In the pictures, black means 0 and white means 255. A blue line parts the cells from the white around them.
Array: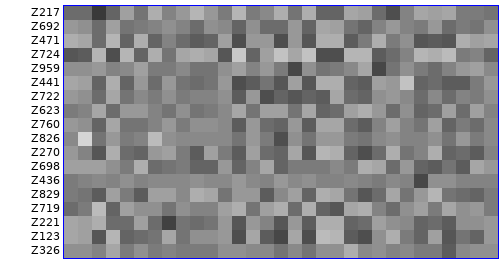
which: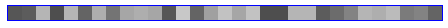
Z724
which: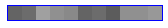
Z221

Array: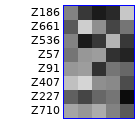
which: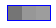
Z57
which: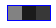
Z536
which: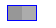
Z710
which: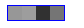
Z91
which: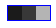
Z536
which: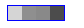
Z407

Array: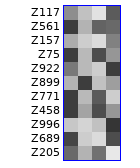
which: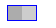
Z157
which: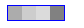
Z157
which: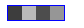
Z75
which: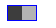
Z561

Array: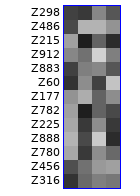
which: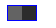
Z215
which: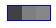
Z883
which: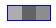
Z177
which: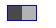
Z486
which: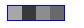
Z780
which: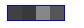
Z298

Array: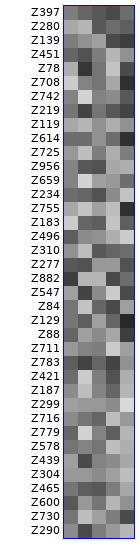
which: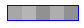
Z119
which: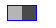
Z882
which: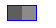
Z496
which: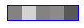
Z742
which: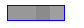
Z304
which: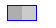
Z496
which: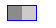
Z547

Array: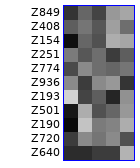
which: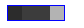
Z640
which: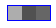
Z501
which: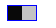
Z190
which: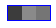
Z720
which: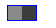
Z936
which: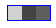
Z193
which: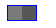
Z251

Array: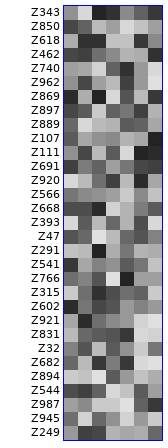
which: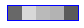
Z889
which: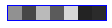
Z111

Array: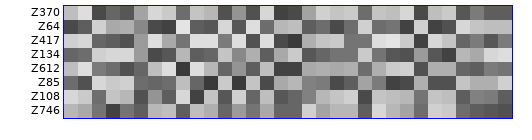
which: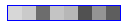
Z108
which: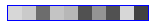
Z370
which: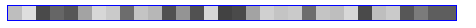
Z370
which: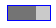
Z134
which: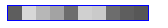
Z746

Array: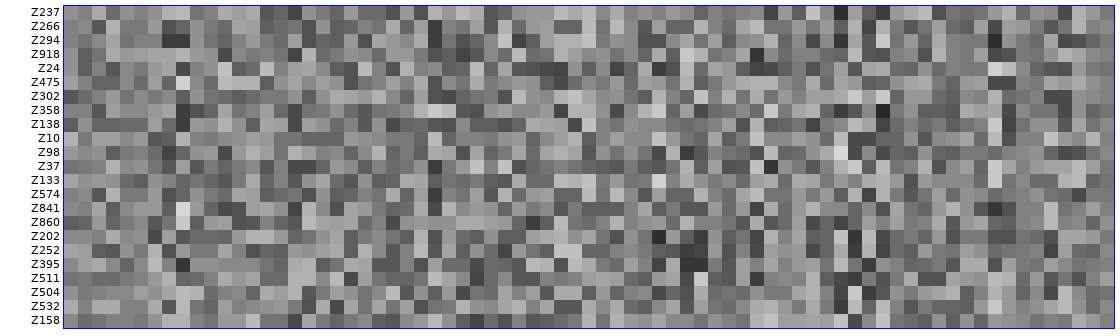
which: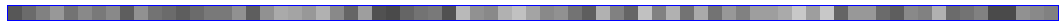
Z302
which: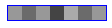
Z841
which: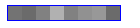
Z860

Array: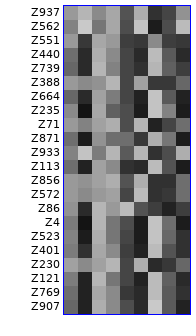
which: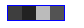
Z401
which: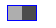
Z71
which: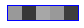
Z551

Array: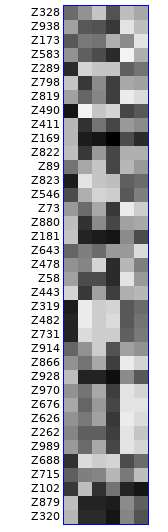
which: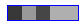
Z822
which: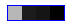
Z169
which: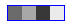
Z73

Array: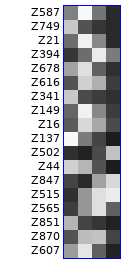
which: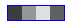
Z565
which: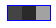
Z847
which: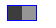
Z565
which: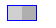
Z616

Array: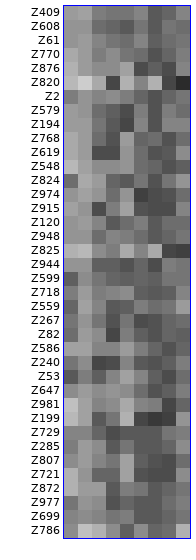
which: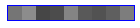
Z240
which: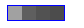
Z807
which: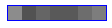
Z977

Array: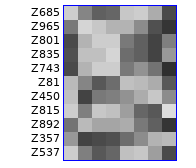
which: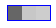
Z685
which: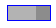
Z965
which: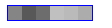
Z81
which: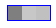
Z815
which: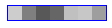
Z537
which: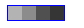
Z965

